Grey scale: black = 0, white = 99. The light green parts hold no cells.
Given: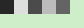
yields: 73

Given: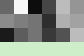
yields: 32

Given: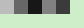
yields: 50

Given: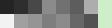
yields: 40

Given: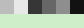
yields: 55

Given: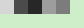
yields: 61

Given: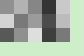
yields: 24

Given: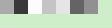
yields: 39

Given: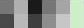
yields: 55

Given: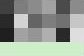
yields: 16
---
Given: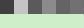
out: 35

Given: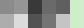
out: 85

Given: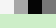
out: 95

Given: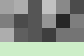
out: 33

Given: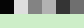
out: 51

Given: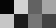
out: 77
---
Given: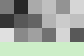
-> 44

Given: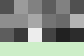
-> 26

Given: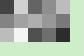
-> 31

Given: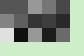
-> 59

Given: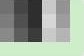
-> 23

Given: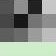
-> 41
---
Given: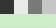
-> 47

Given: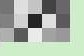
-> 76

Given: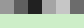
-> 13

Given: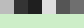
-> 12

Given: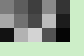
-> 24

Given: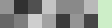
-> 31

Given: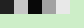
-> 3

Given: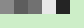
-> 44
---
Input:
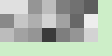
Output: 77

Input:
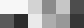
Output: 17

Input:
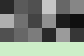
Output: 44

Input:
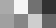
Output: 52

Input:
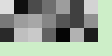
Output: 61

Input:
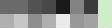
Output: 77
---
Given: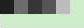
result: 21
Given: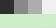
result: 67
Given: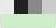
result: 53
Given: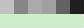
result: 66
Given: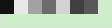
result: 63
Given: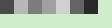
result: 48
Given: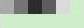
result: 17
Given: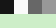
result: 40
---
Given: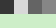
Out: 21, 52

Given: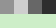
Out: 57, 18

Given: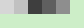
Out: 83, 55

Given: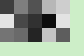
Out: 24, 36

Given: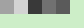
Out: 63, 35

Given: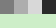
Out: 48, 16

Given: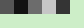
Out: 33, 20

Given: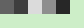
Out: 38, 15
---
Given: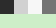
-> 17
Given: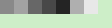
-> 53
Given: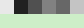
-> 90
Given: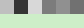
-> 74
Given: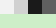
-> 94
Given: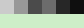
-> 79
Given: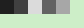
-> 12
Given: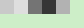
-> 78
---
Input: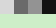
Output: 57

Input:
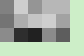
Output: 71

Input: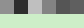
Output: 33

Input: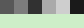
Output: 80

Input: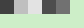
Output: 30

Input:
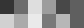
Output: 28

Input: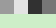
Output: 19

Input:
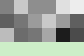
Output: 87

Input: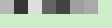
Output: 62
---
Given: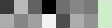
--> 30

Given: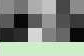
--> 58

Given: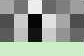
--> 87

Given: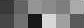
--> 84

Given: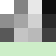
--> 64

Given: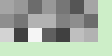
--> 50

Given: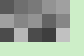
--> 57

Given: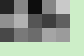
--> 33

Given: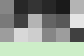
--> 39

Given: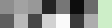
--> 97
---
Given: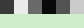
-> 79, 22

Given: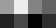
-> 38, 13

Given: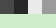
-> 60, 28

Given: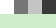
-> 22, 99

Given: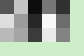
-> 19, 72

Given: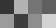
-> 37, 60

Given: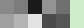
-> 43, 62
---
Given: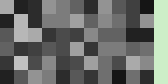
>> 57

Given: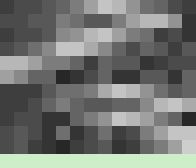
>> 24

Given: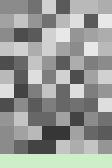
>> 26

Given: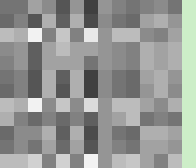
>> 81

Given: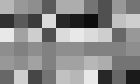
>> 27
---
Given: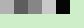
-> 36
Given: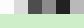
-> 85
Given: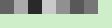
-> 66
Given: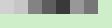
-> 77
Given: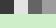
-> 88
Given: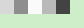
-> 55
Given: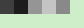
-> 11
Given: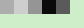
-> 80
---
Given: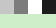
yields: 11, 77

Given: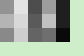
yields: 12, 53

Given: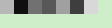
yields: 84, 71

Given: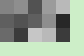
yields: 72, 41

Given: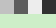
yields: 19, 75

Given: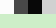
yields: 81, 98

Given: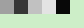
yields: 3, 62

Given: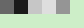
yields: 58, 40

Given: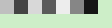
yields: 8, 74
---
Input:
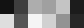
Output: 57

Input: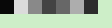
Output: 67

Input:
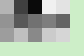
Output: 79

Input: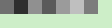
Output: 74

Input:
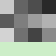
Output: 26

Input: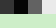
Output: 38

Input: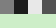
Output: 90
